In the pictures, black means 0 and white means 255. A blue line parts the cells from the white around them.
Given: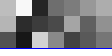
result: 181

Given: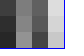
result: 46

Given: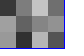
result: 160

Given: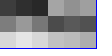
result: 125

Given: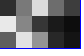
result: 233

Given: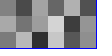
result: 169
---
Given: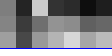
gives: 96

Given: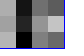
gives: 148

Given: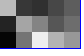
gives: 86

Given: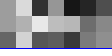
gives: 109

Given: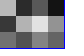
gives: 226

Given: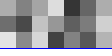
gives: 124

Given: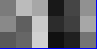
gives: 63

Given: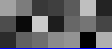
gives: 117
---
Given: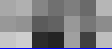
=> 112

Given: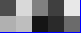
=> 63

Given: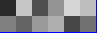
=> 148

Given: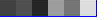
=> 157

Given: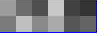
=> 199

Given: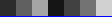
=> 20

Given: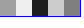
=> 204

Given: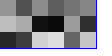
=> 94

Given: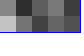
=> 121
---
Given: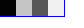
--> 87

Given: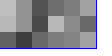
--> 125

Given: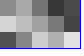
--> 55

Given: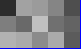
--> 133

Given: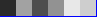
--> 232

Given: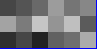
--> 117

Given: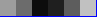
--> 93

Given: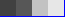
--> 194
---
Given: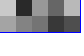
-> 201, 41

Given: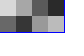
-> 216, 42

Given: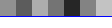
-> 195, 38

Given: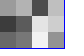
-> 242, 60

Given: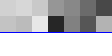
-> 231, 38

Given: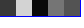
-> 211, 9

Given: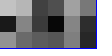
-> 194, 7

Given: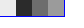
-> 236, 43

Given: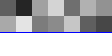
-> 228, 37
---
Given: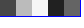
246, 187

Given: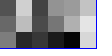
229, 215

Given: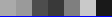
201, 170

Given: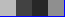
188, 143

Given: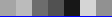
213, 187

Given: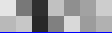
229, 217

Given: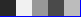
241, 188
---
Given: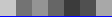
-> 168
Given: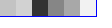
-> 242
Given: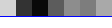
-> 169
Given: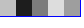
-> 158
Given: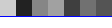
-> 84
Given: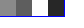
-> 39
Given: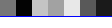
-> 26
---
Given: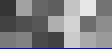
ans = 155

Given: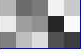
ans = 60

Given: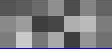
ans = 113

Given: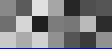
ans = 145

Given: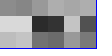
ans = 121

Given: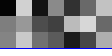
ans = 174

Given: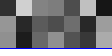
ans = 171

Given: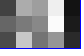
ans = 42

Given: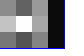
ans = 11

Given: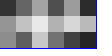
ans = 37
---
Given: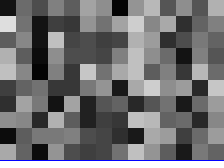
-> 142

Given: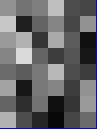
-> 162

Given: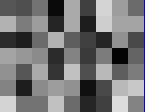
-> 144

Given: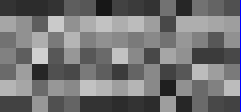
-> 106

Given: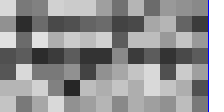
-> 86

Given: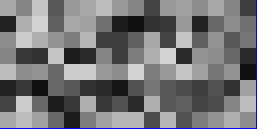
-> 34

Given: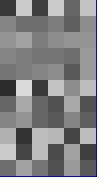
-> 177
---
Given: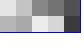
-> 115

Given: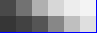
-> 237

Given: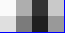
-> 51

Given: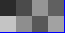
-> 149

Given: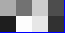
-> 205

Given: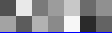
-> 107
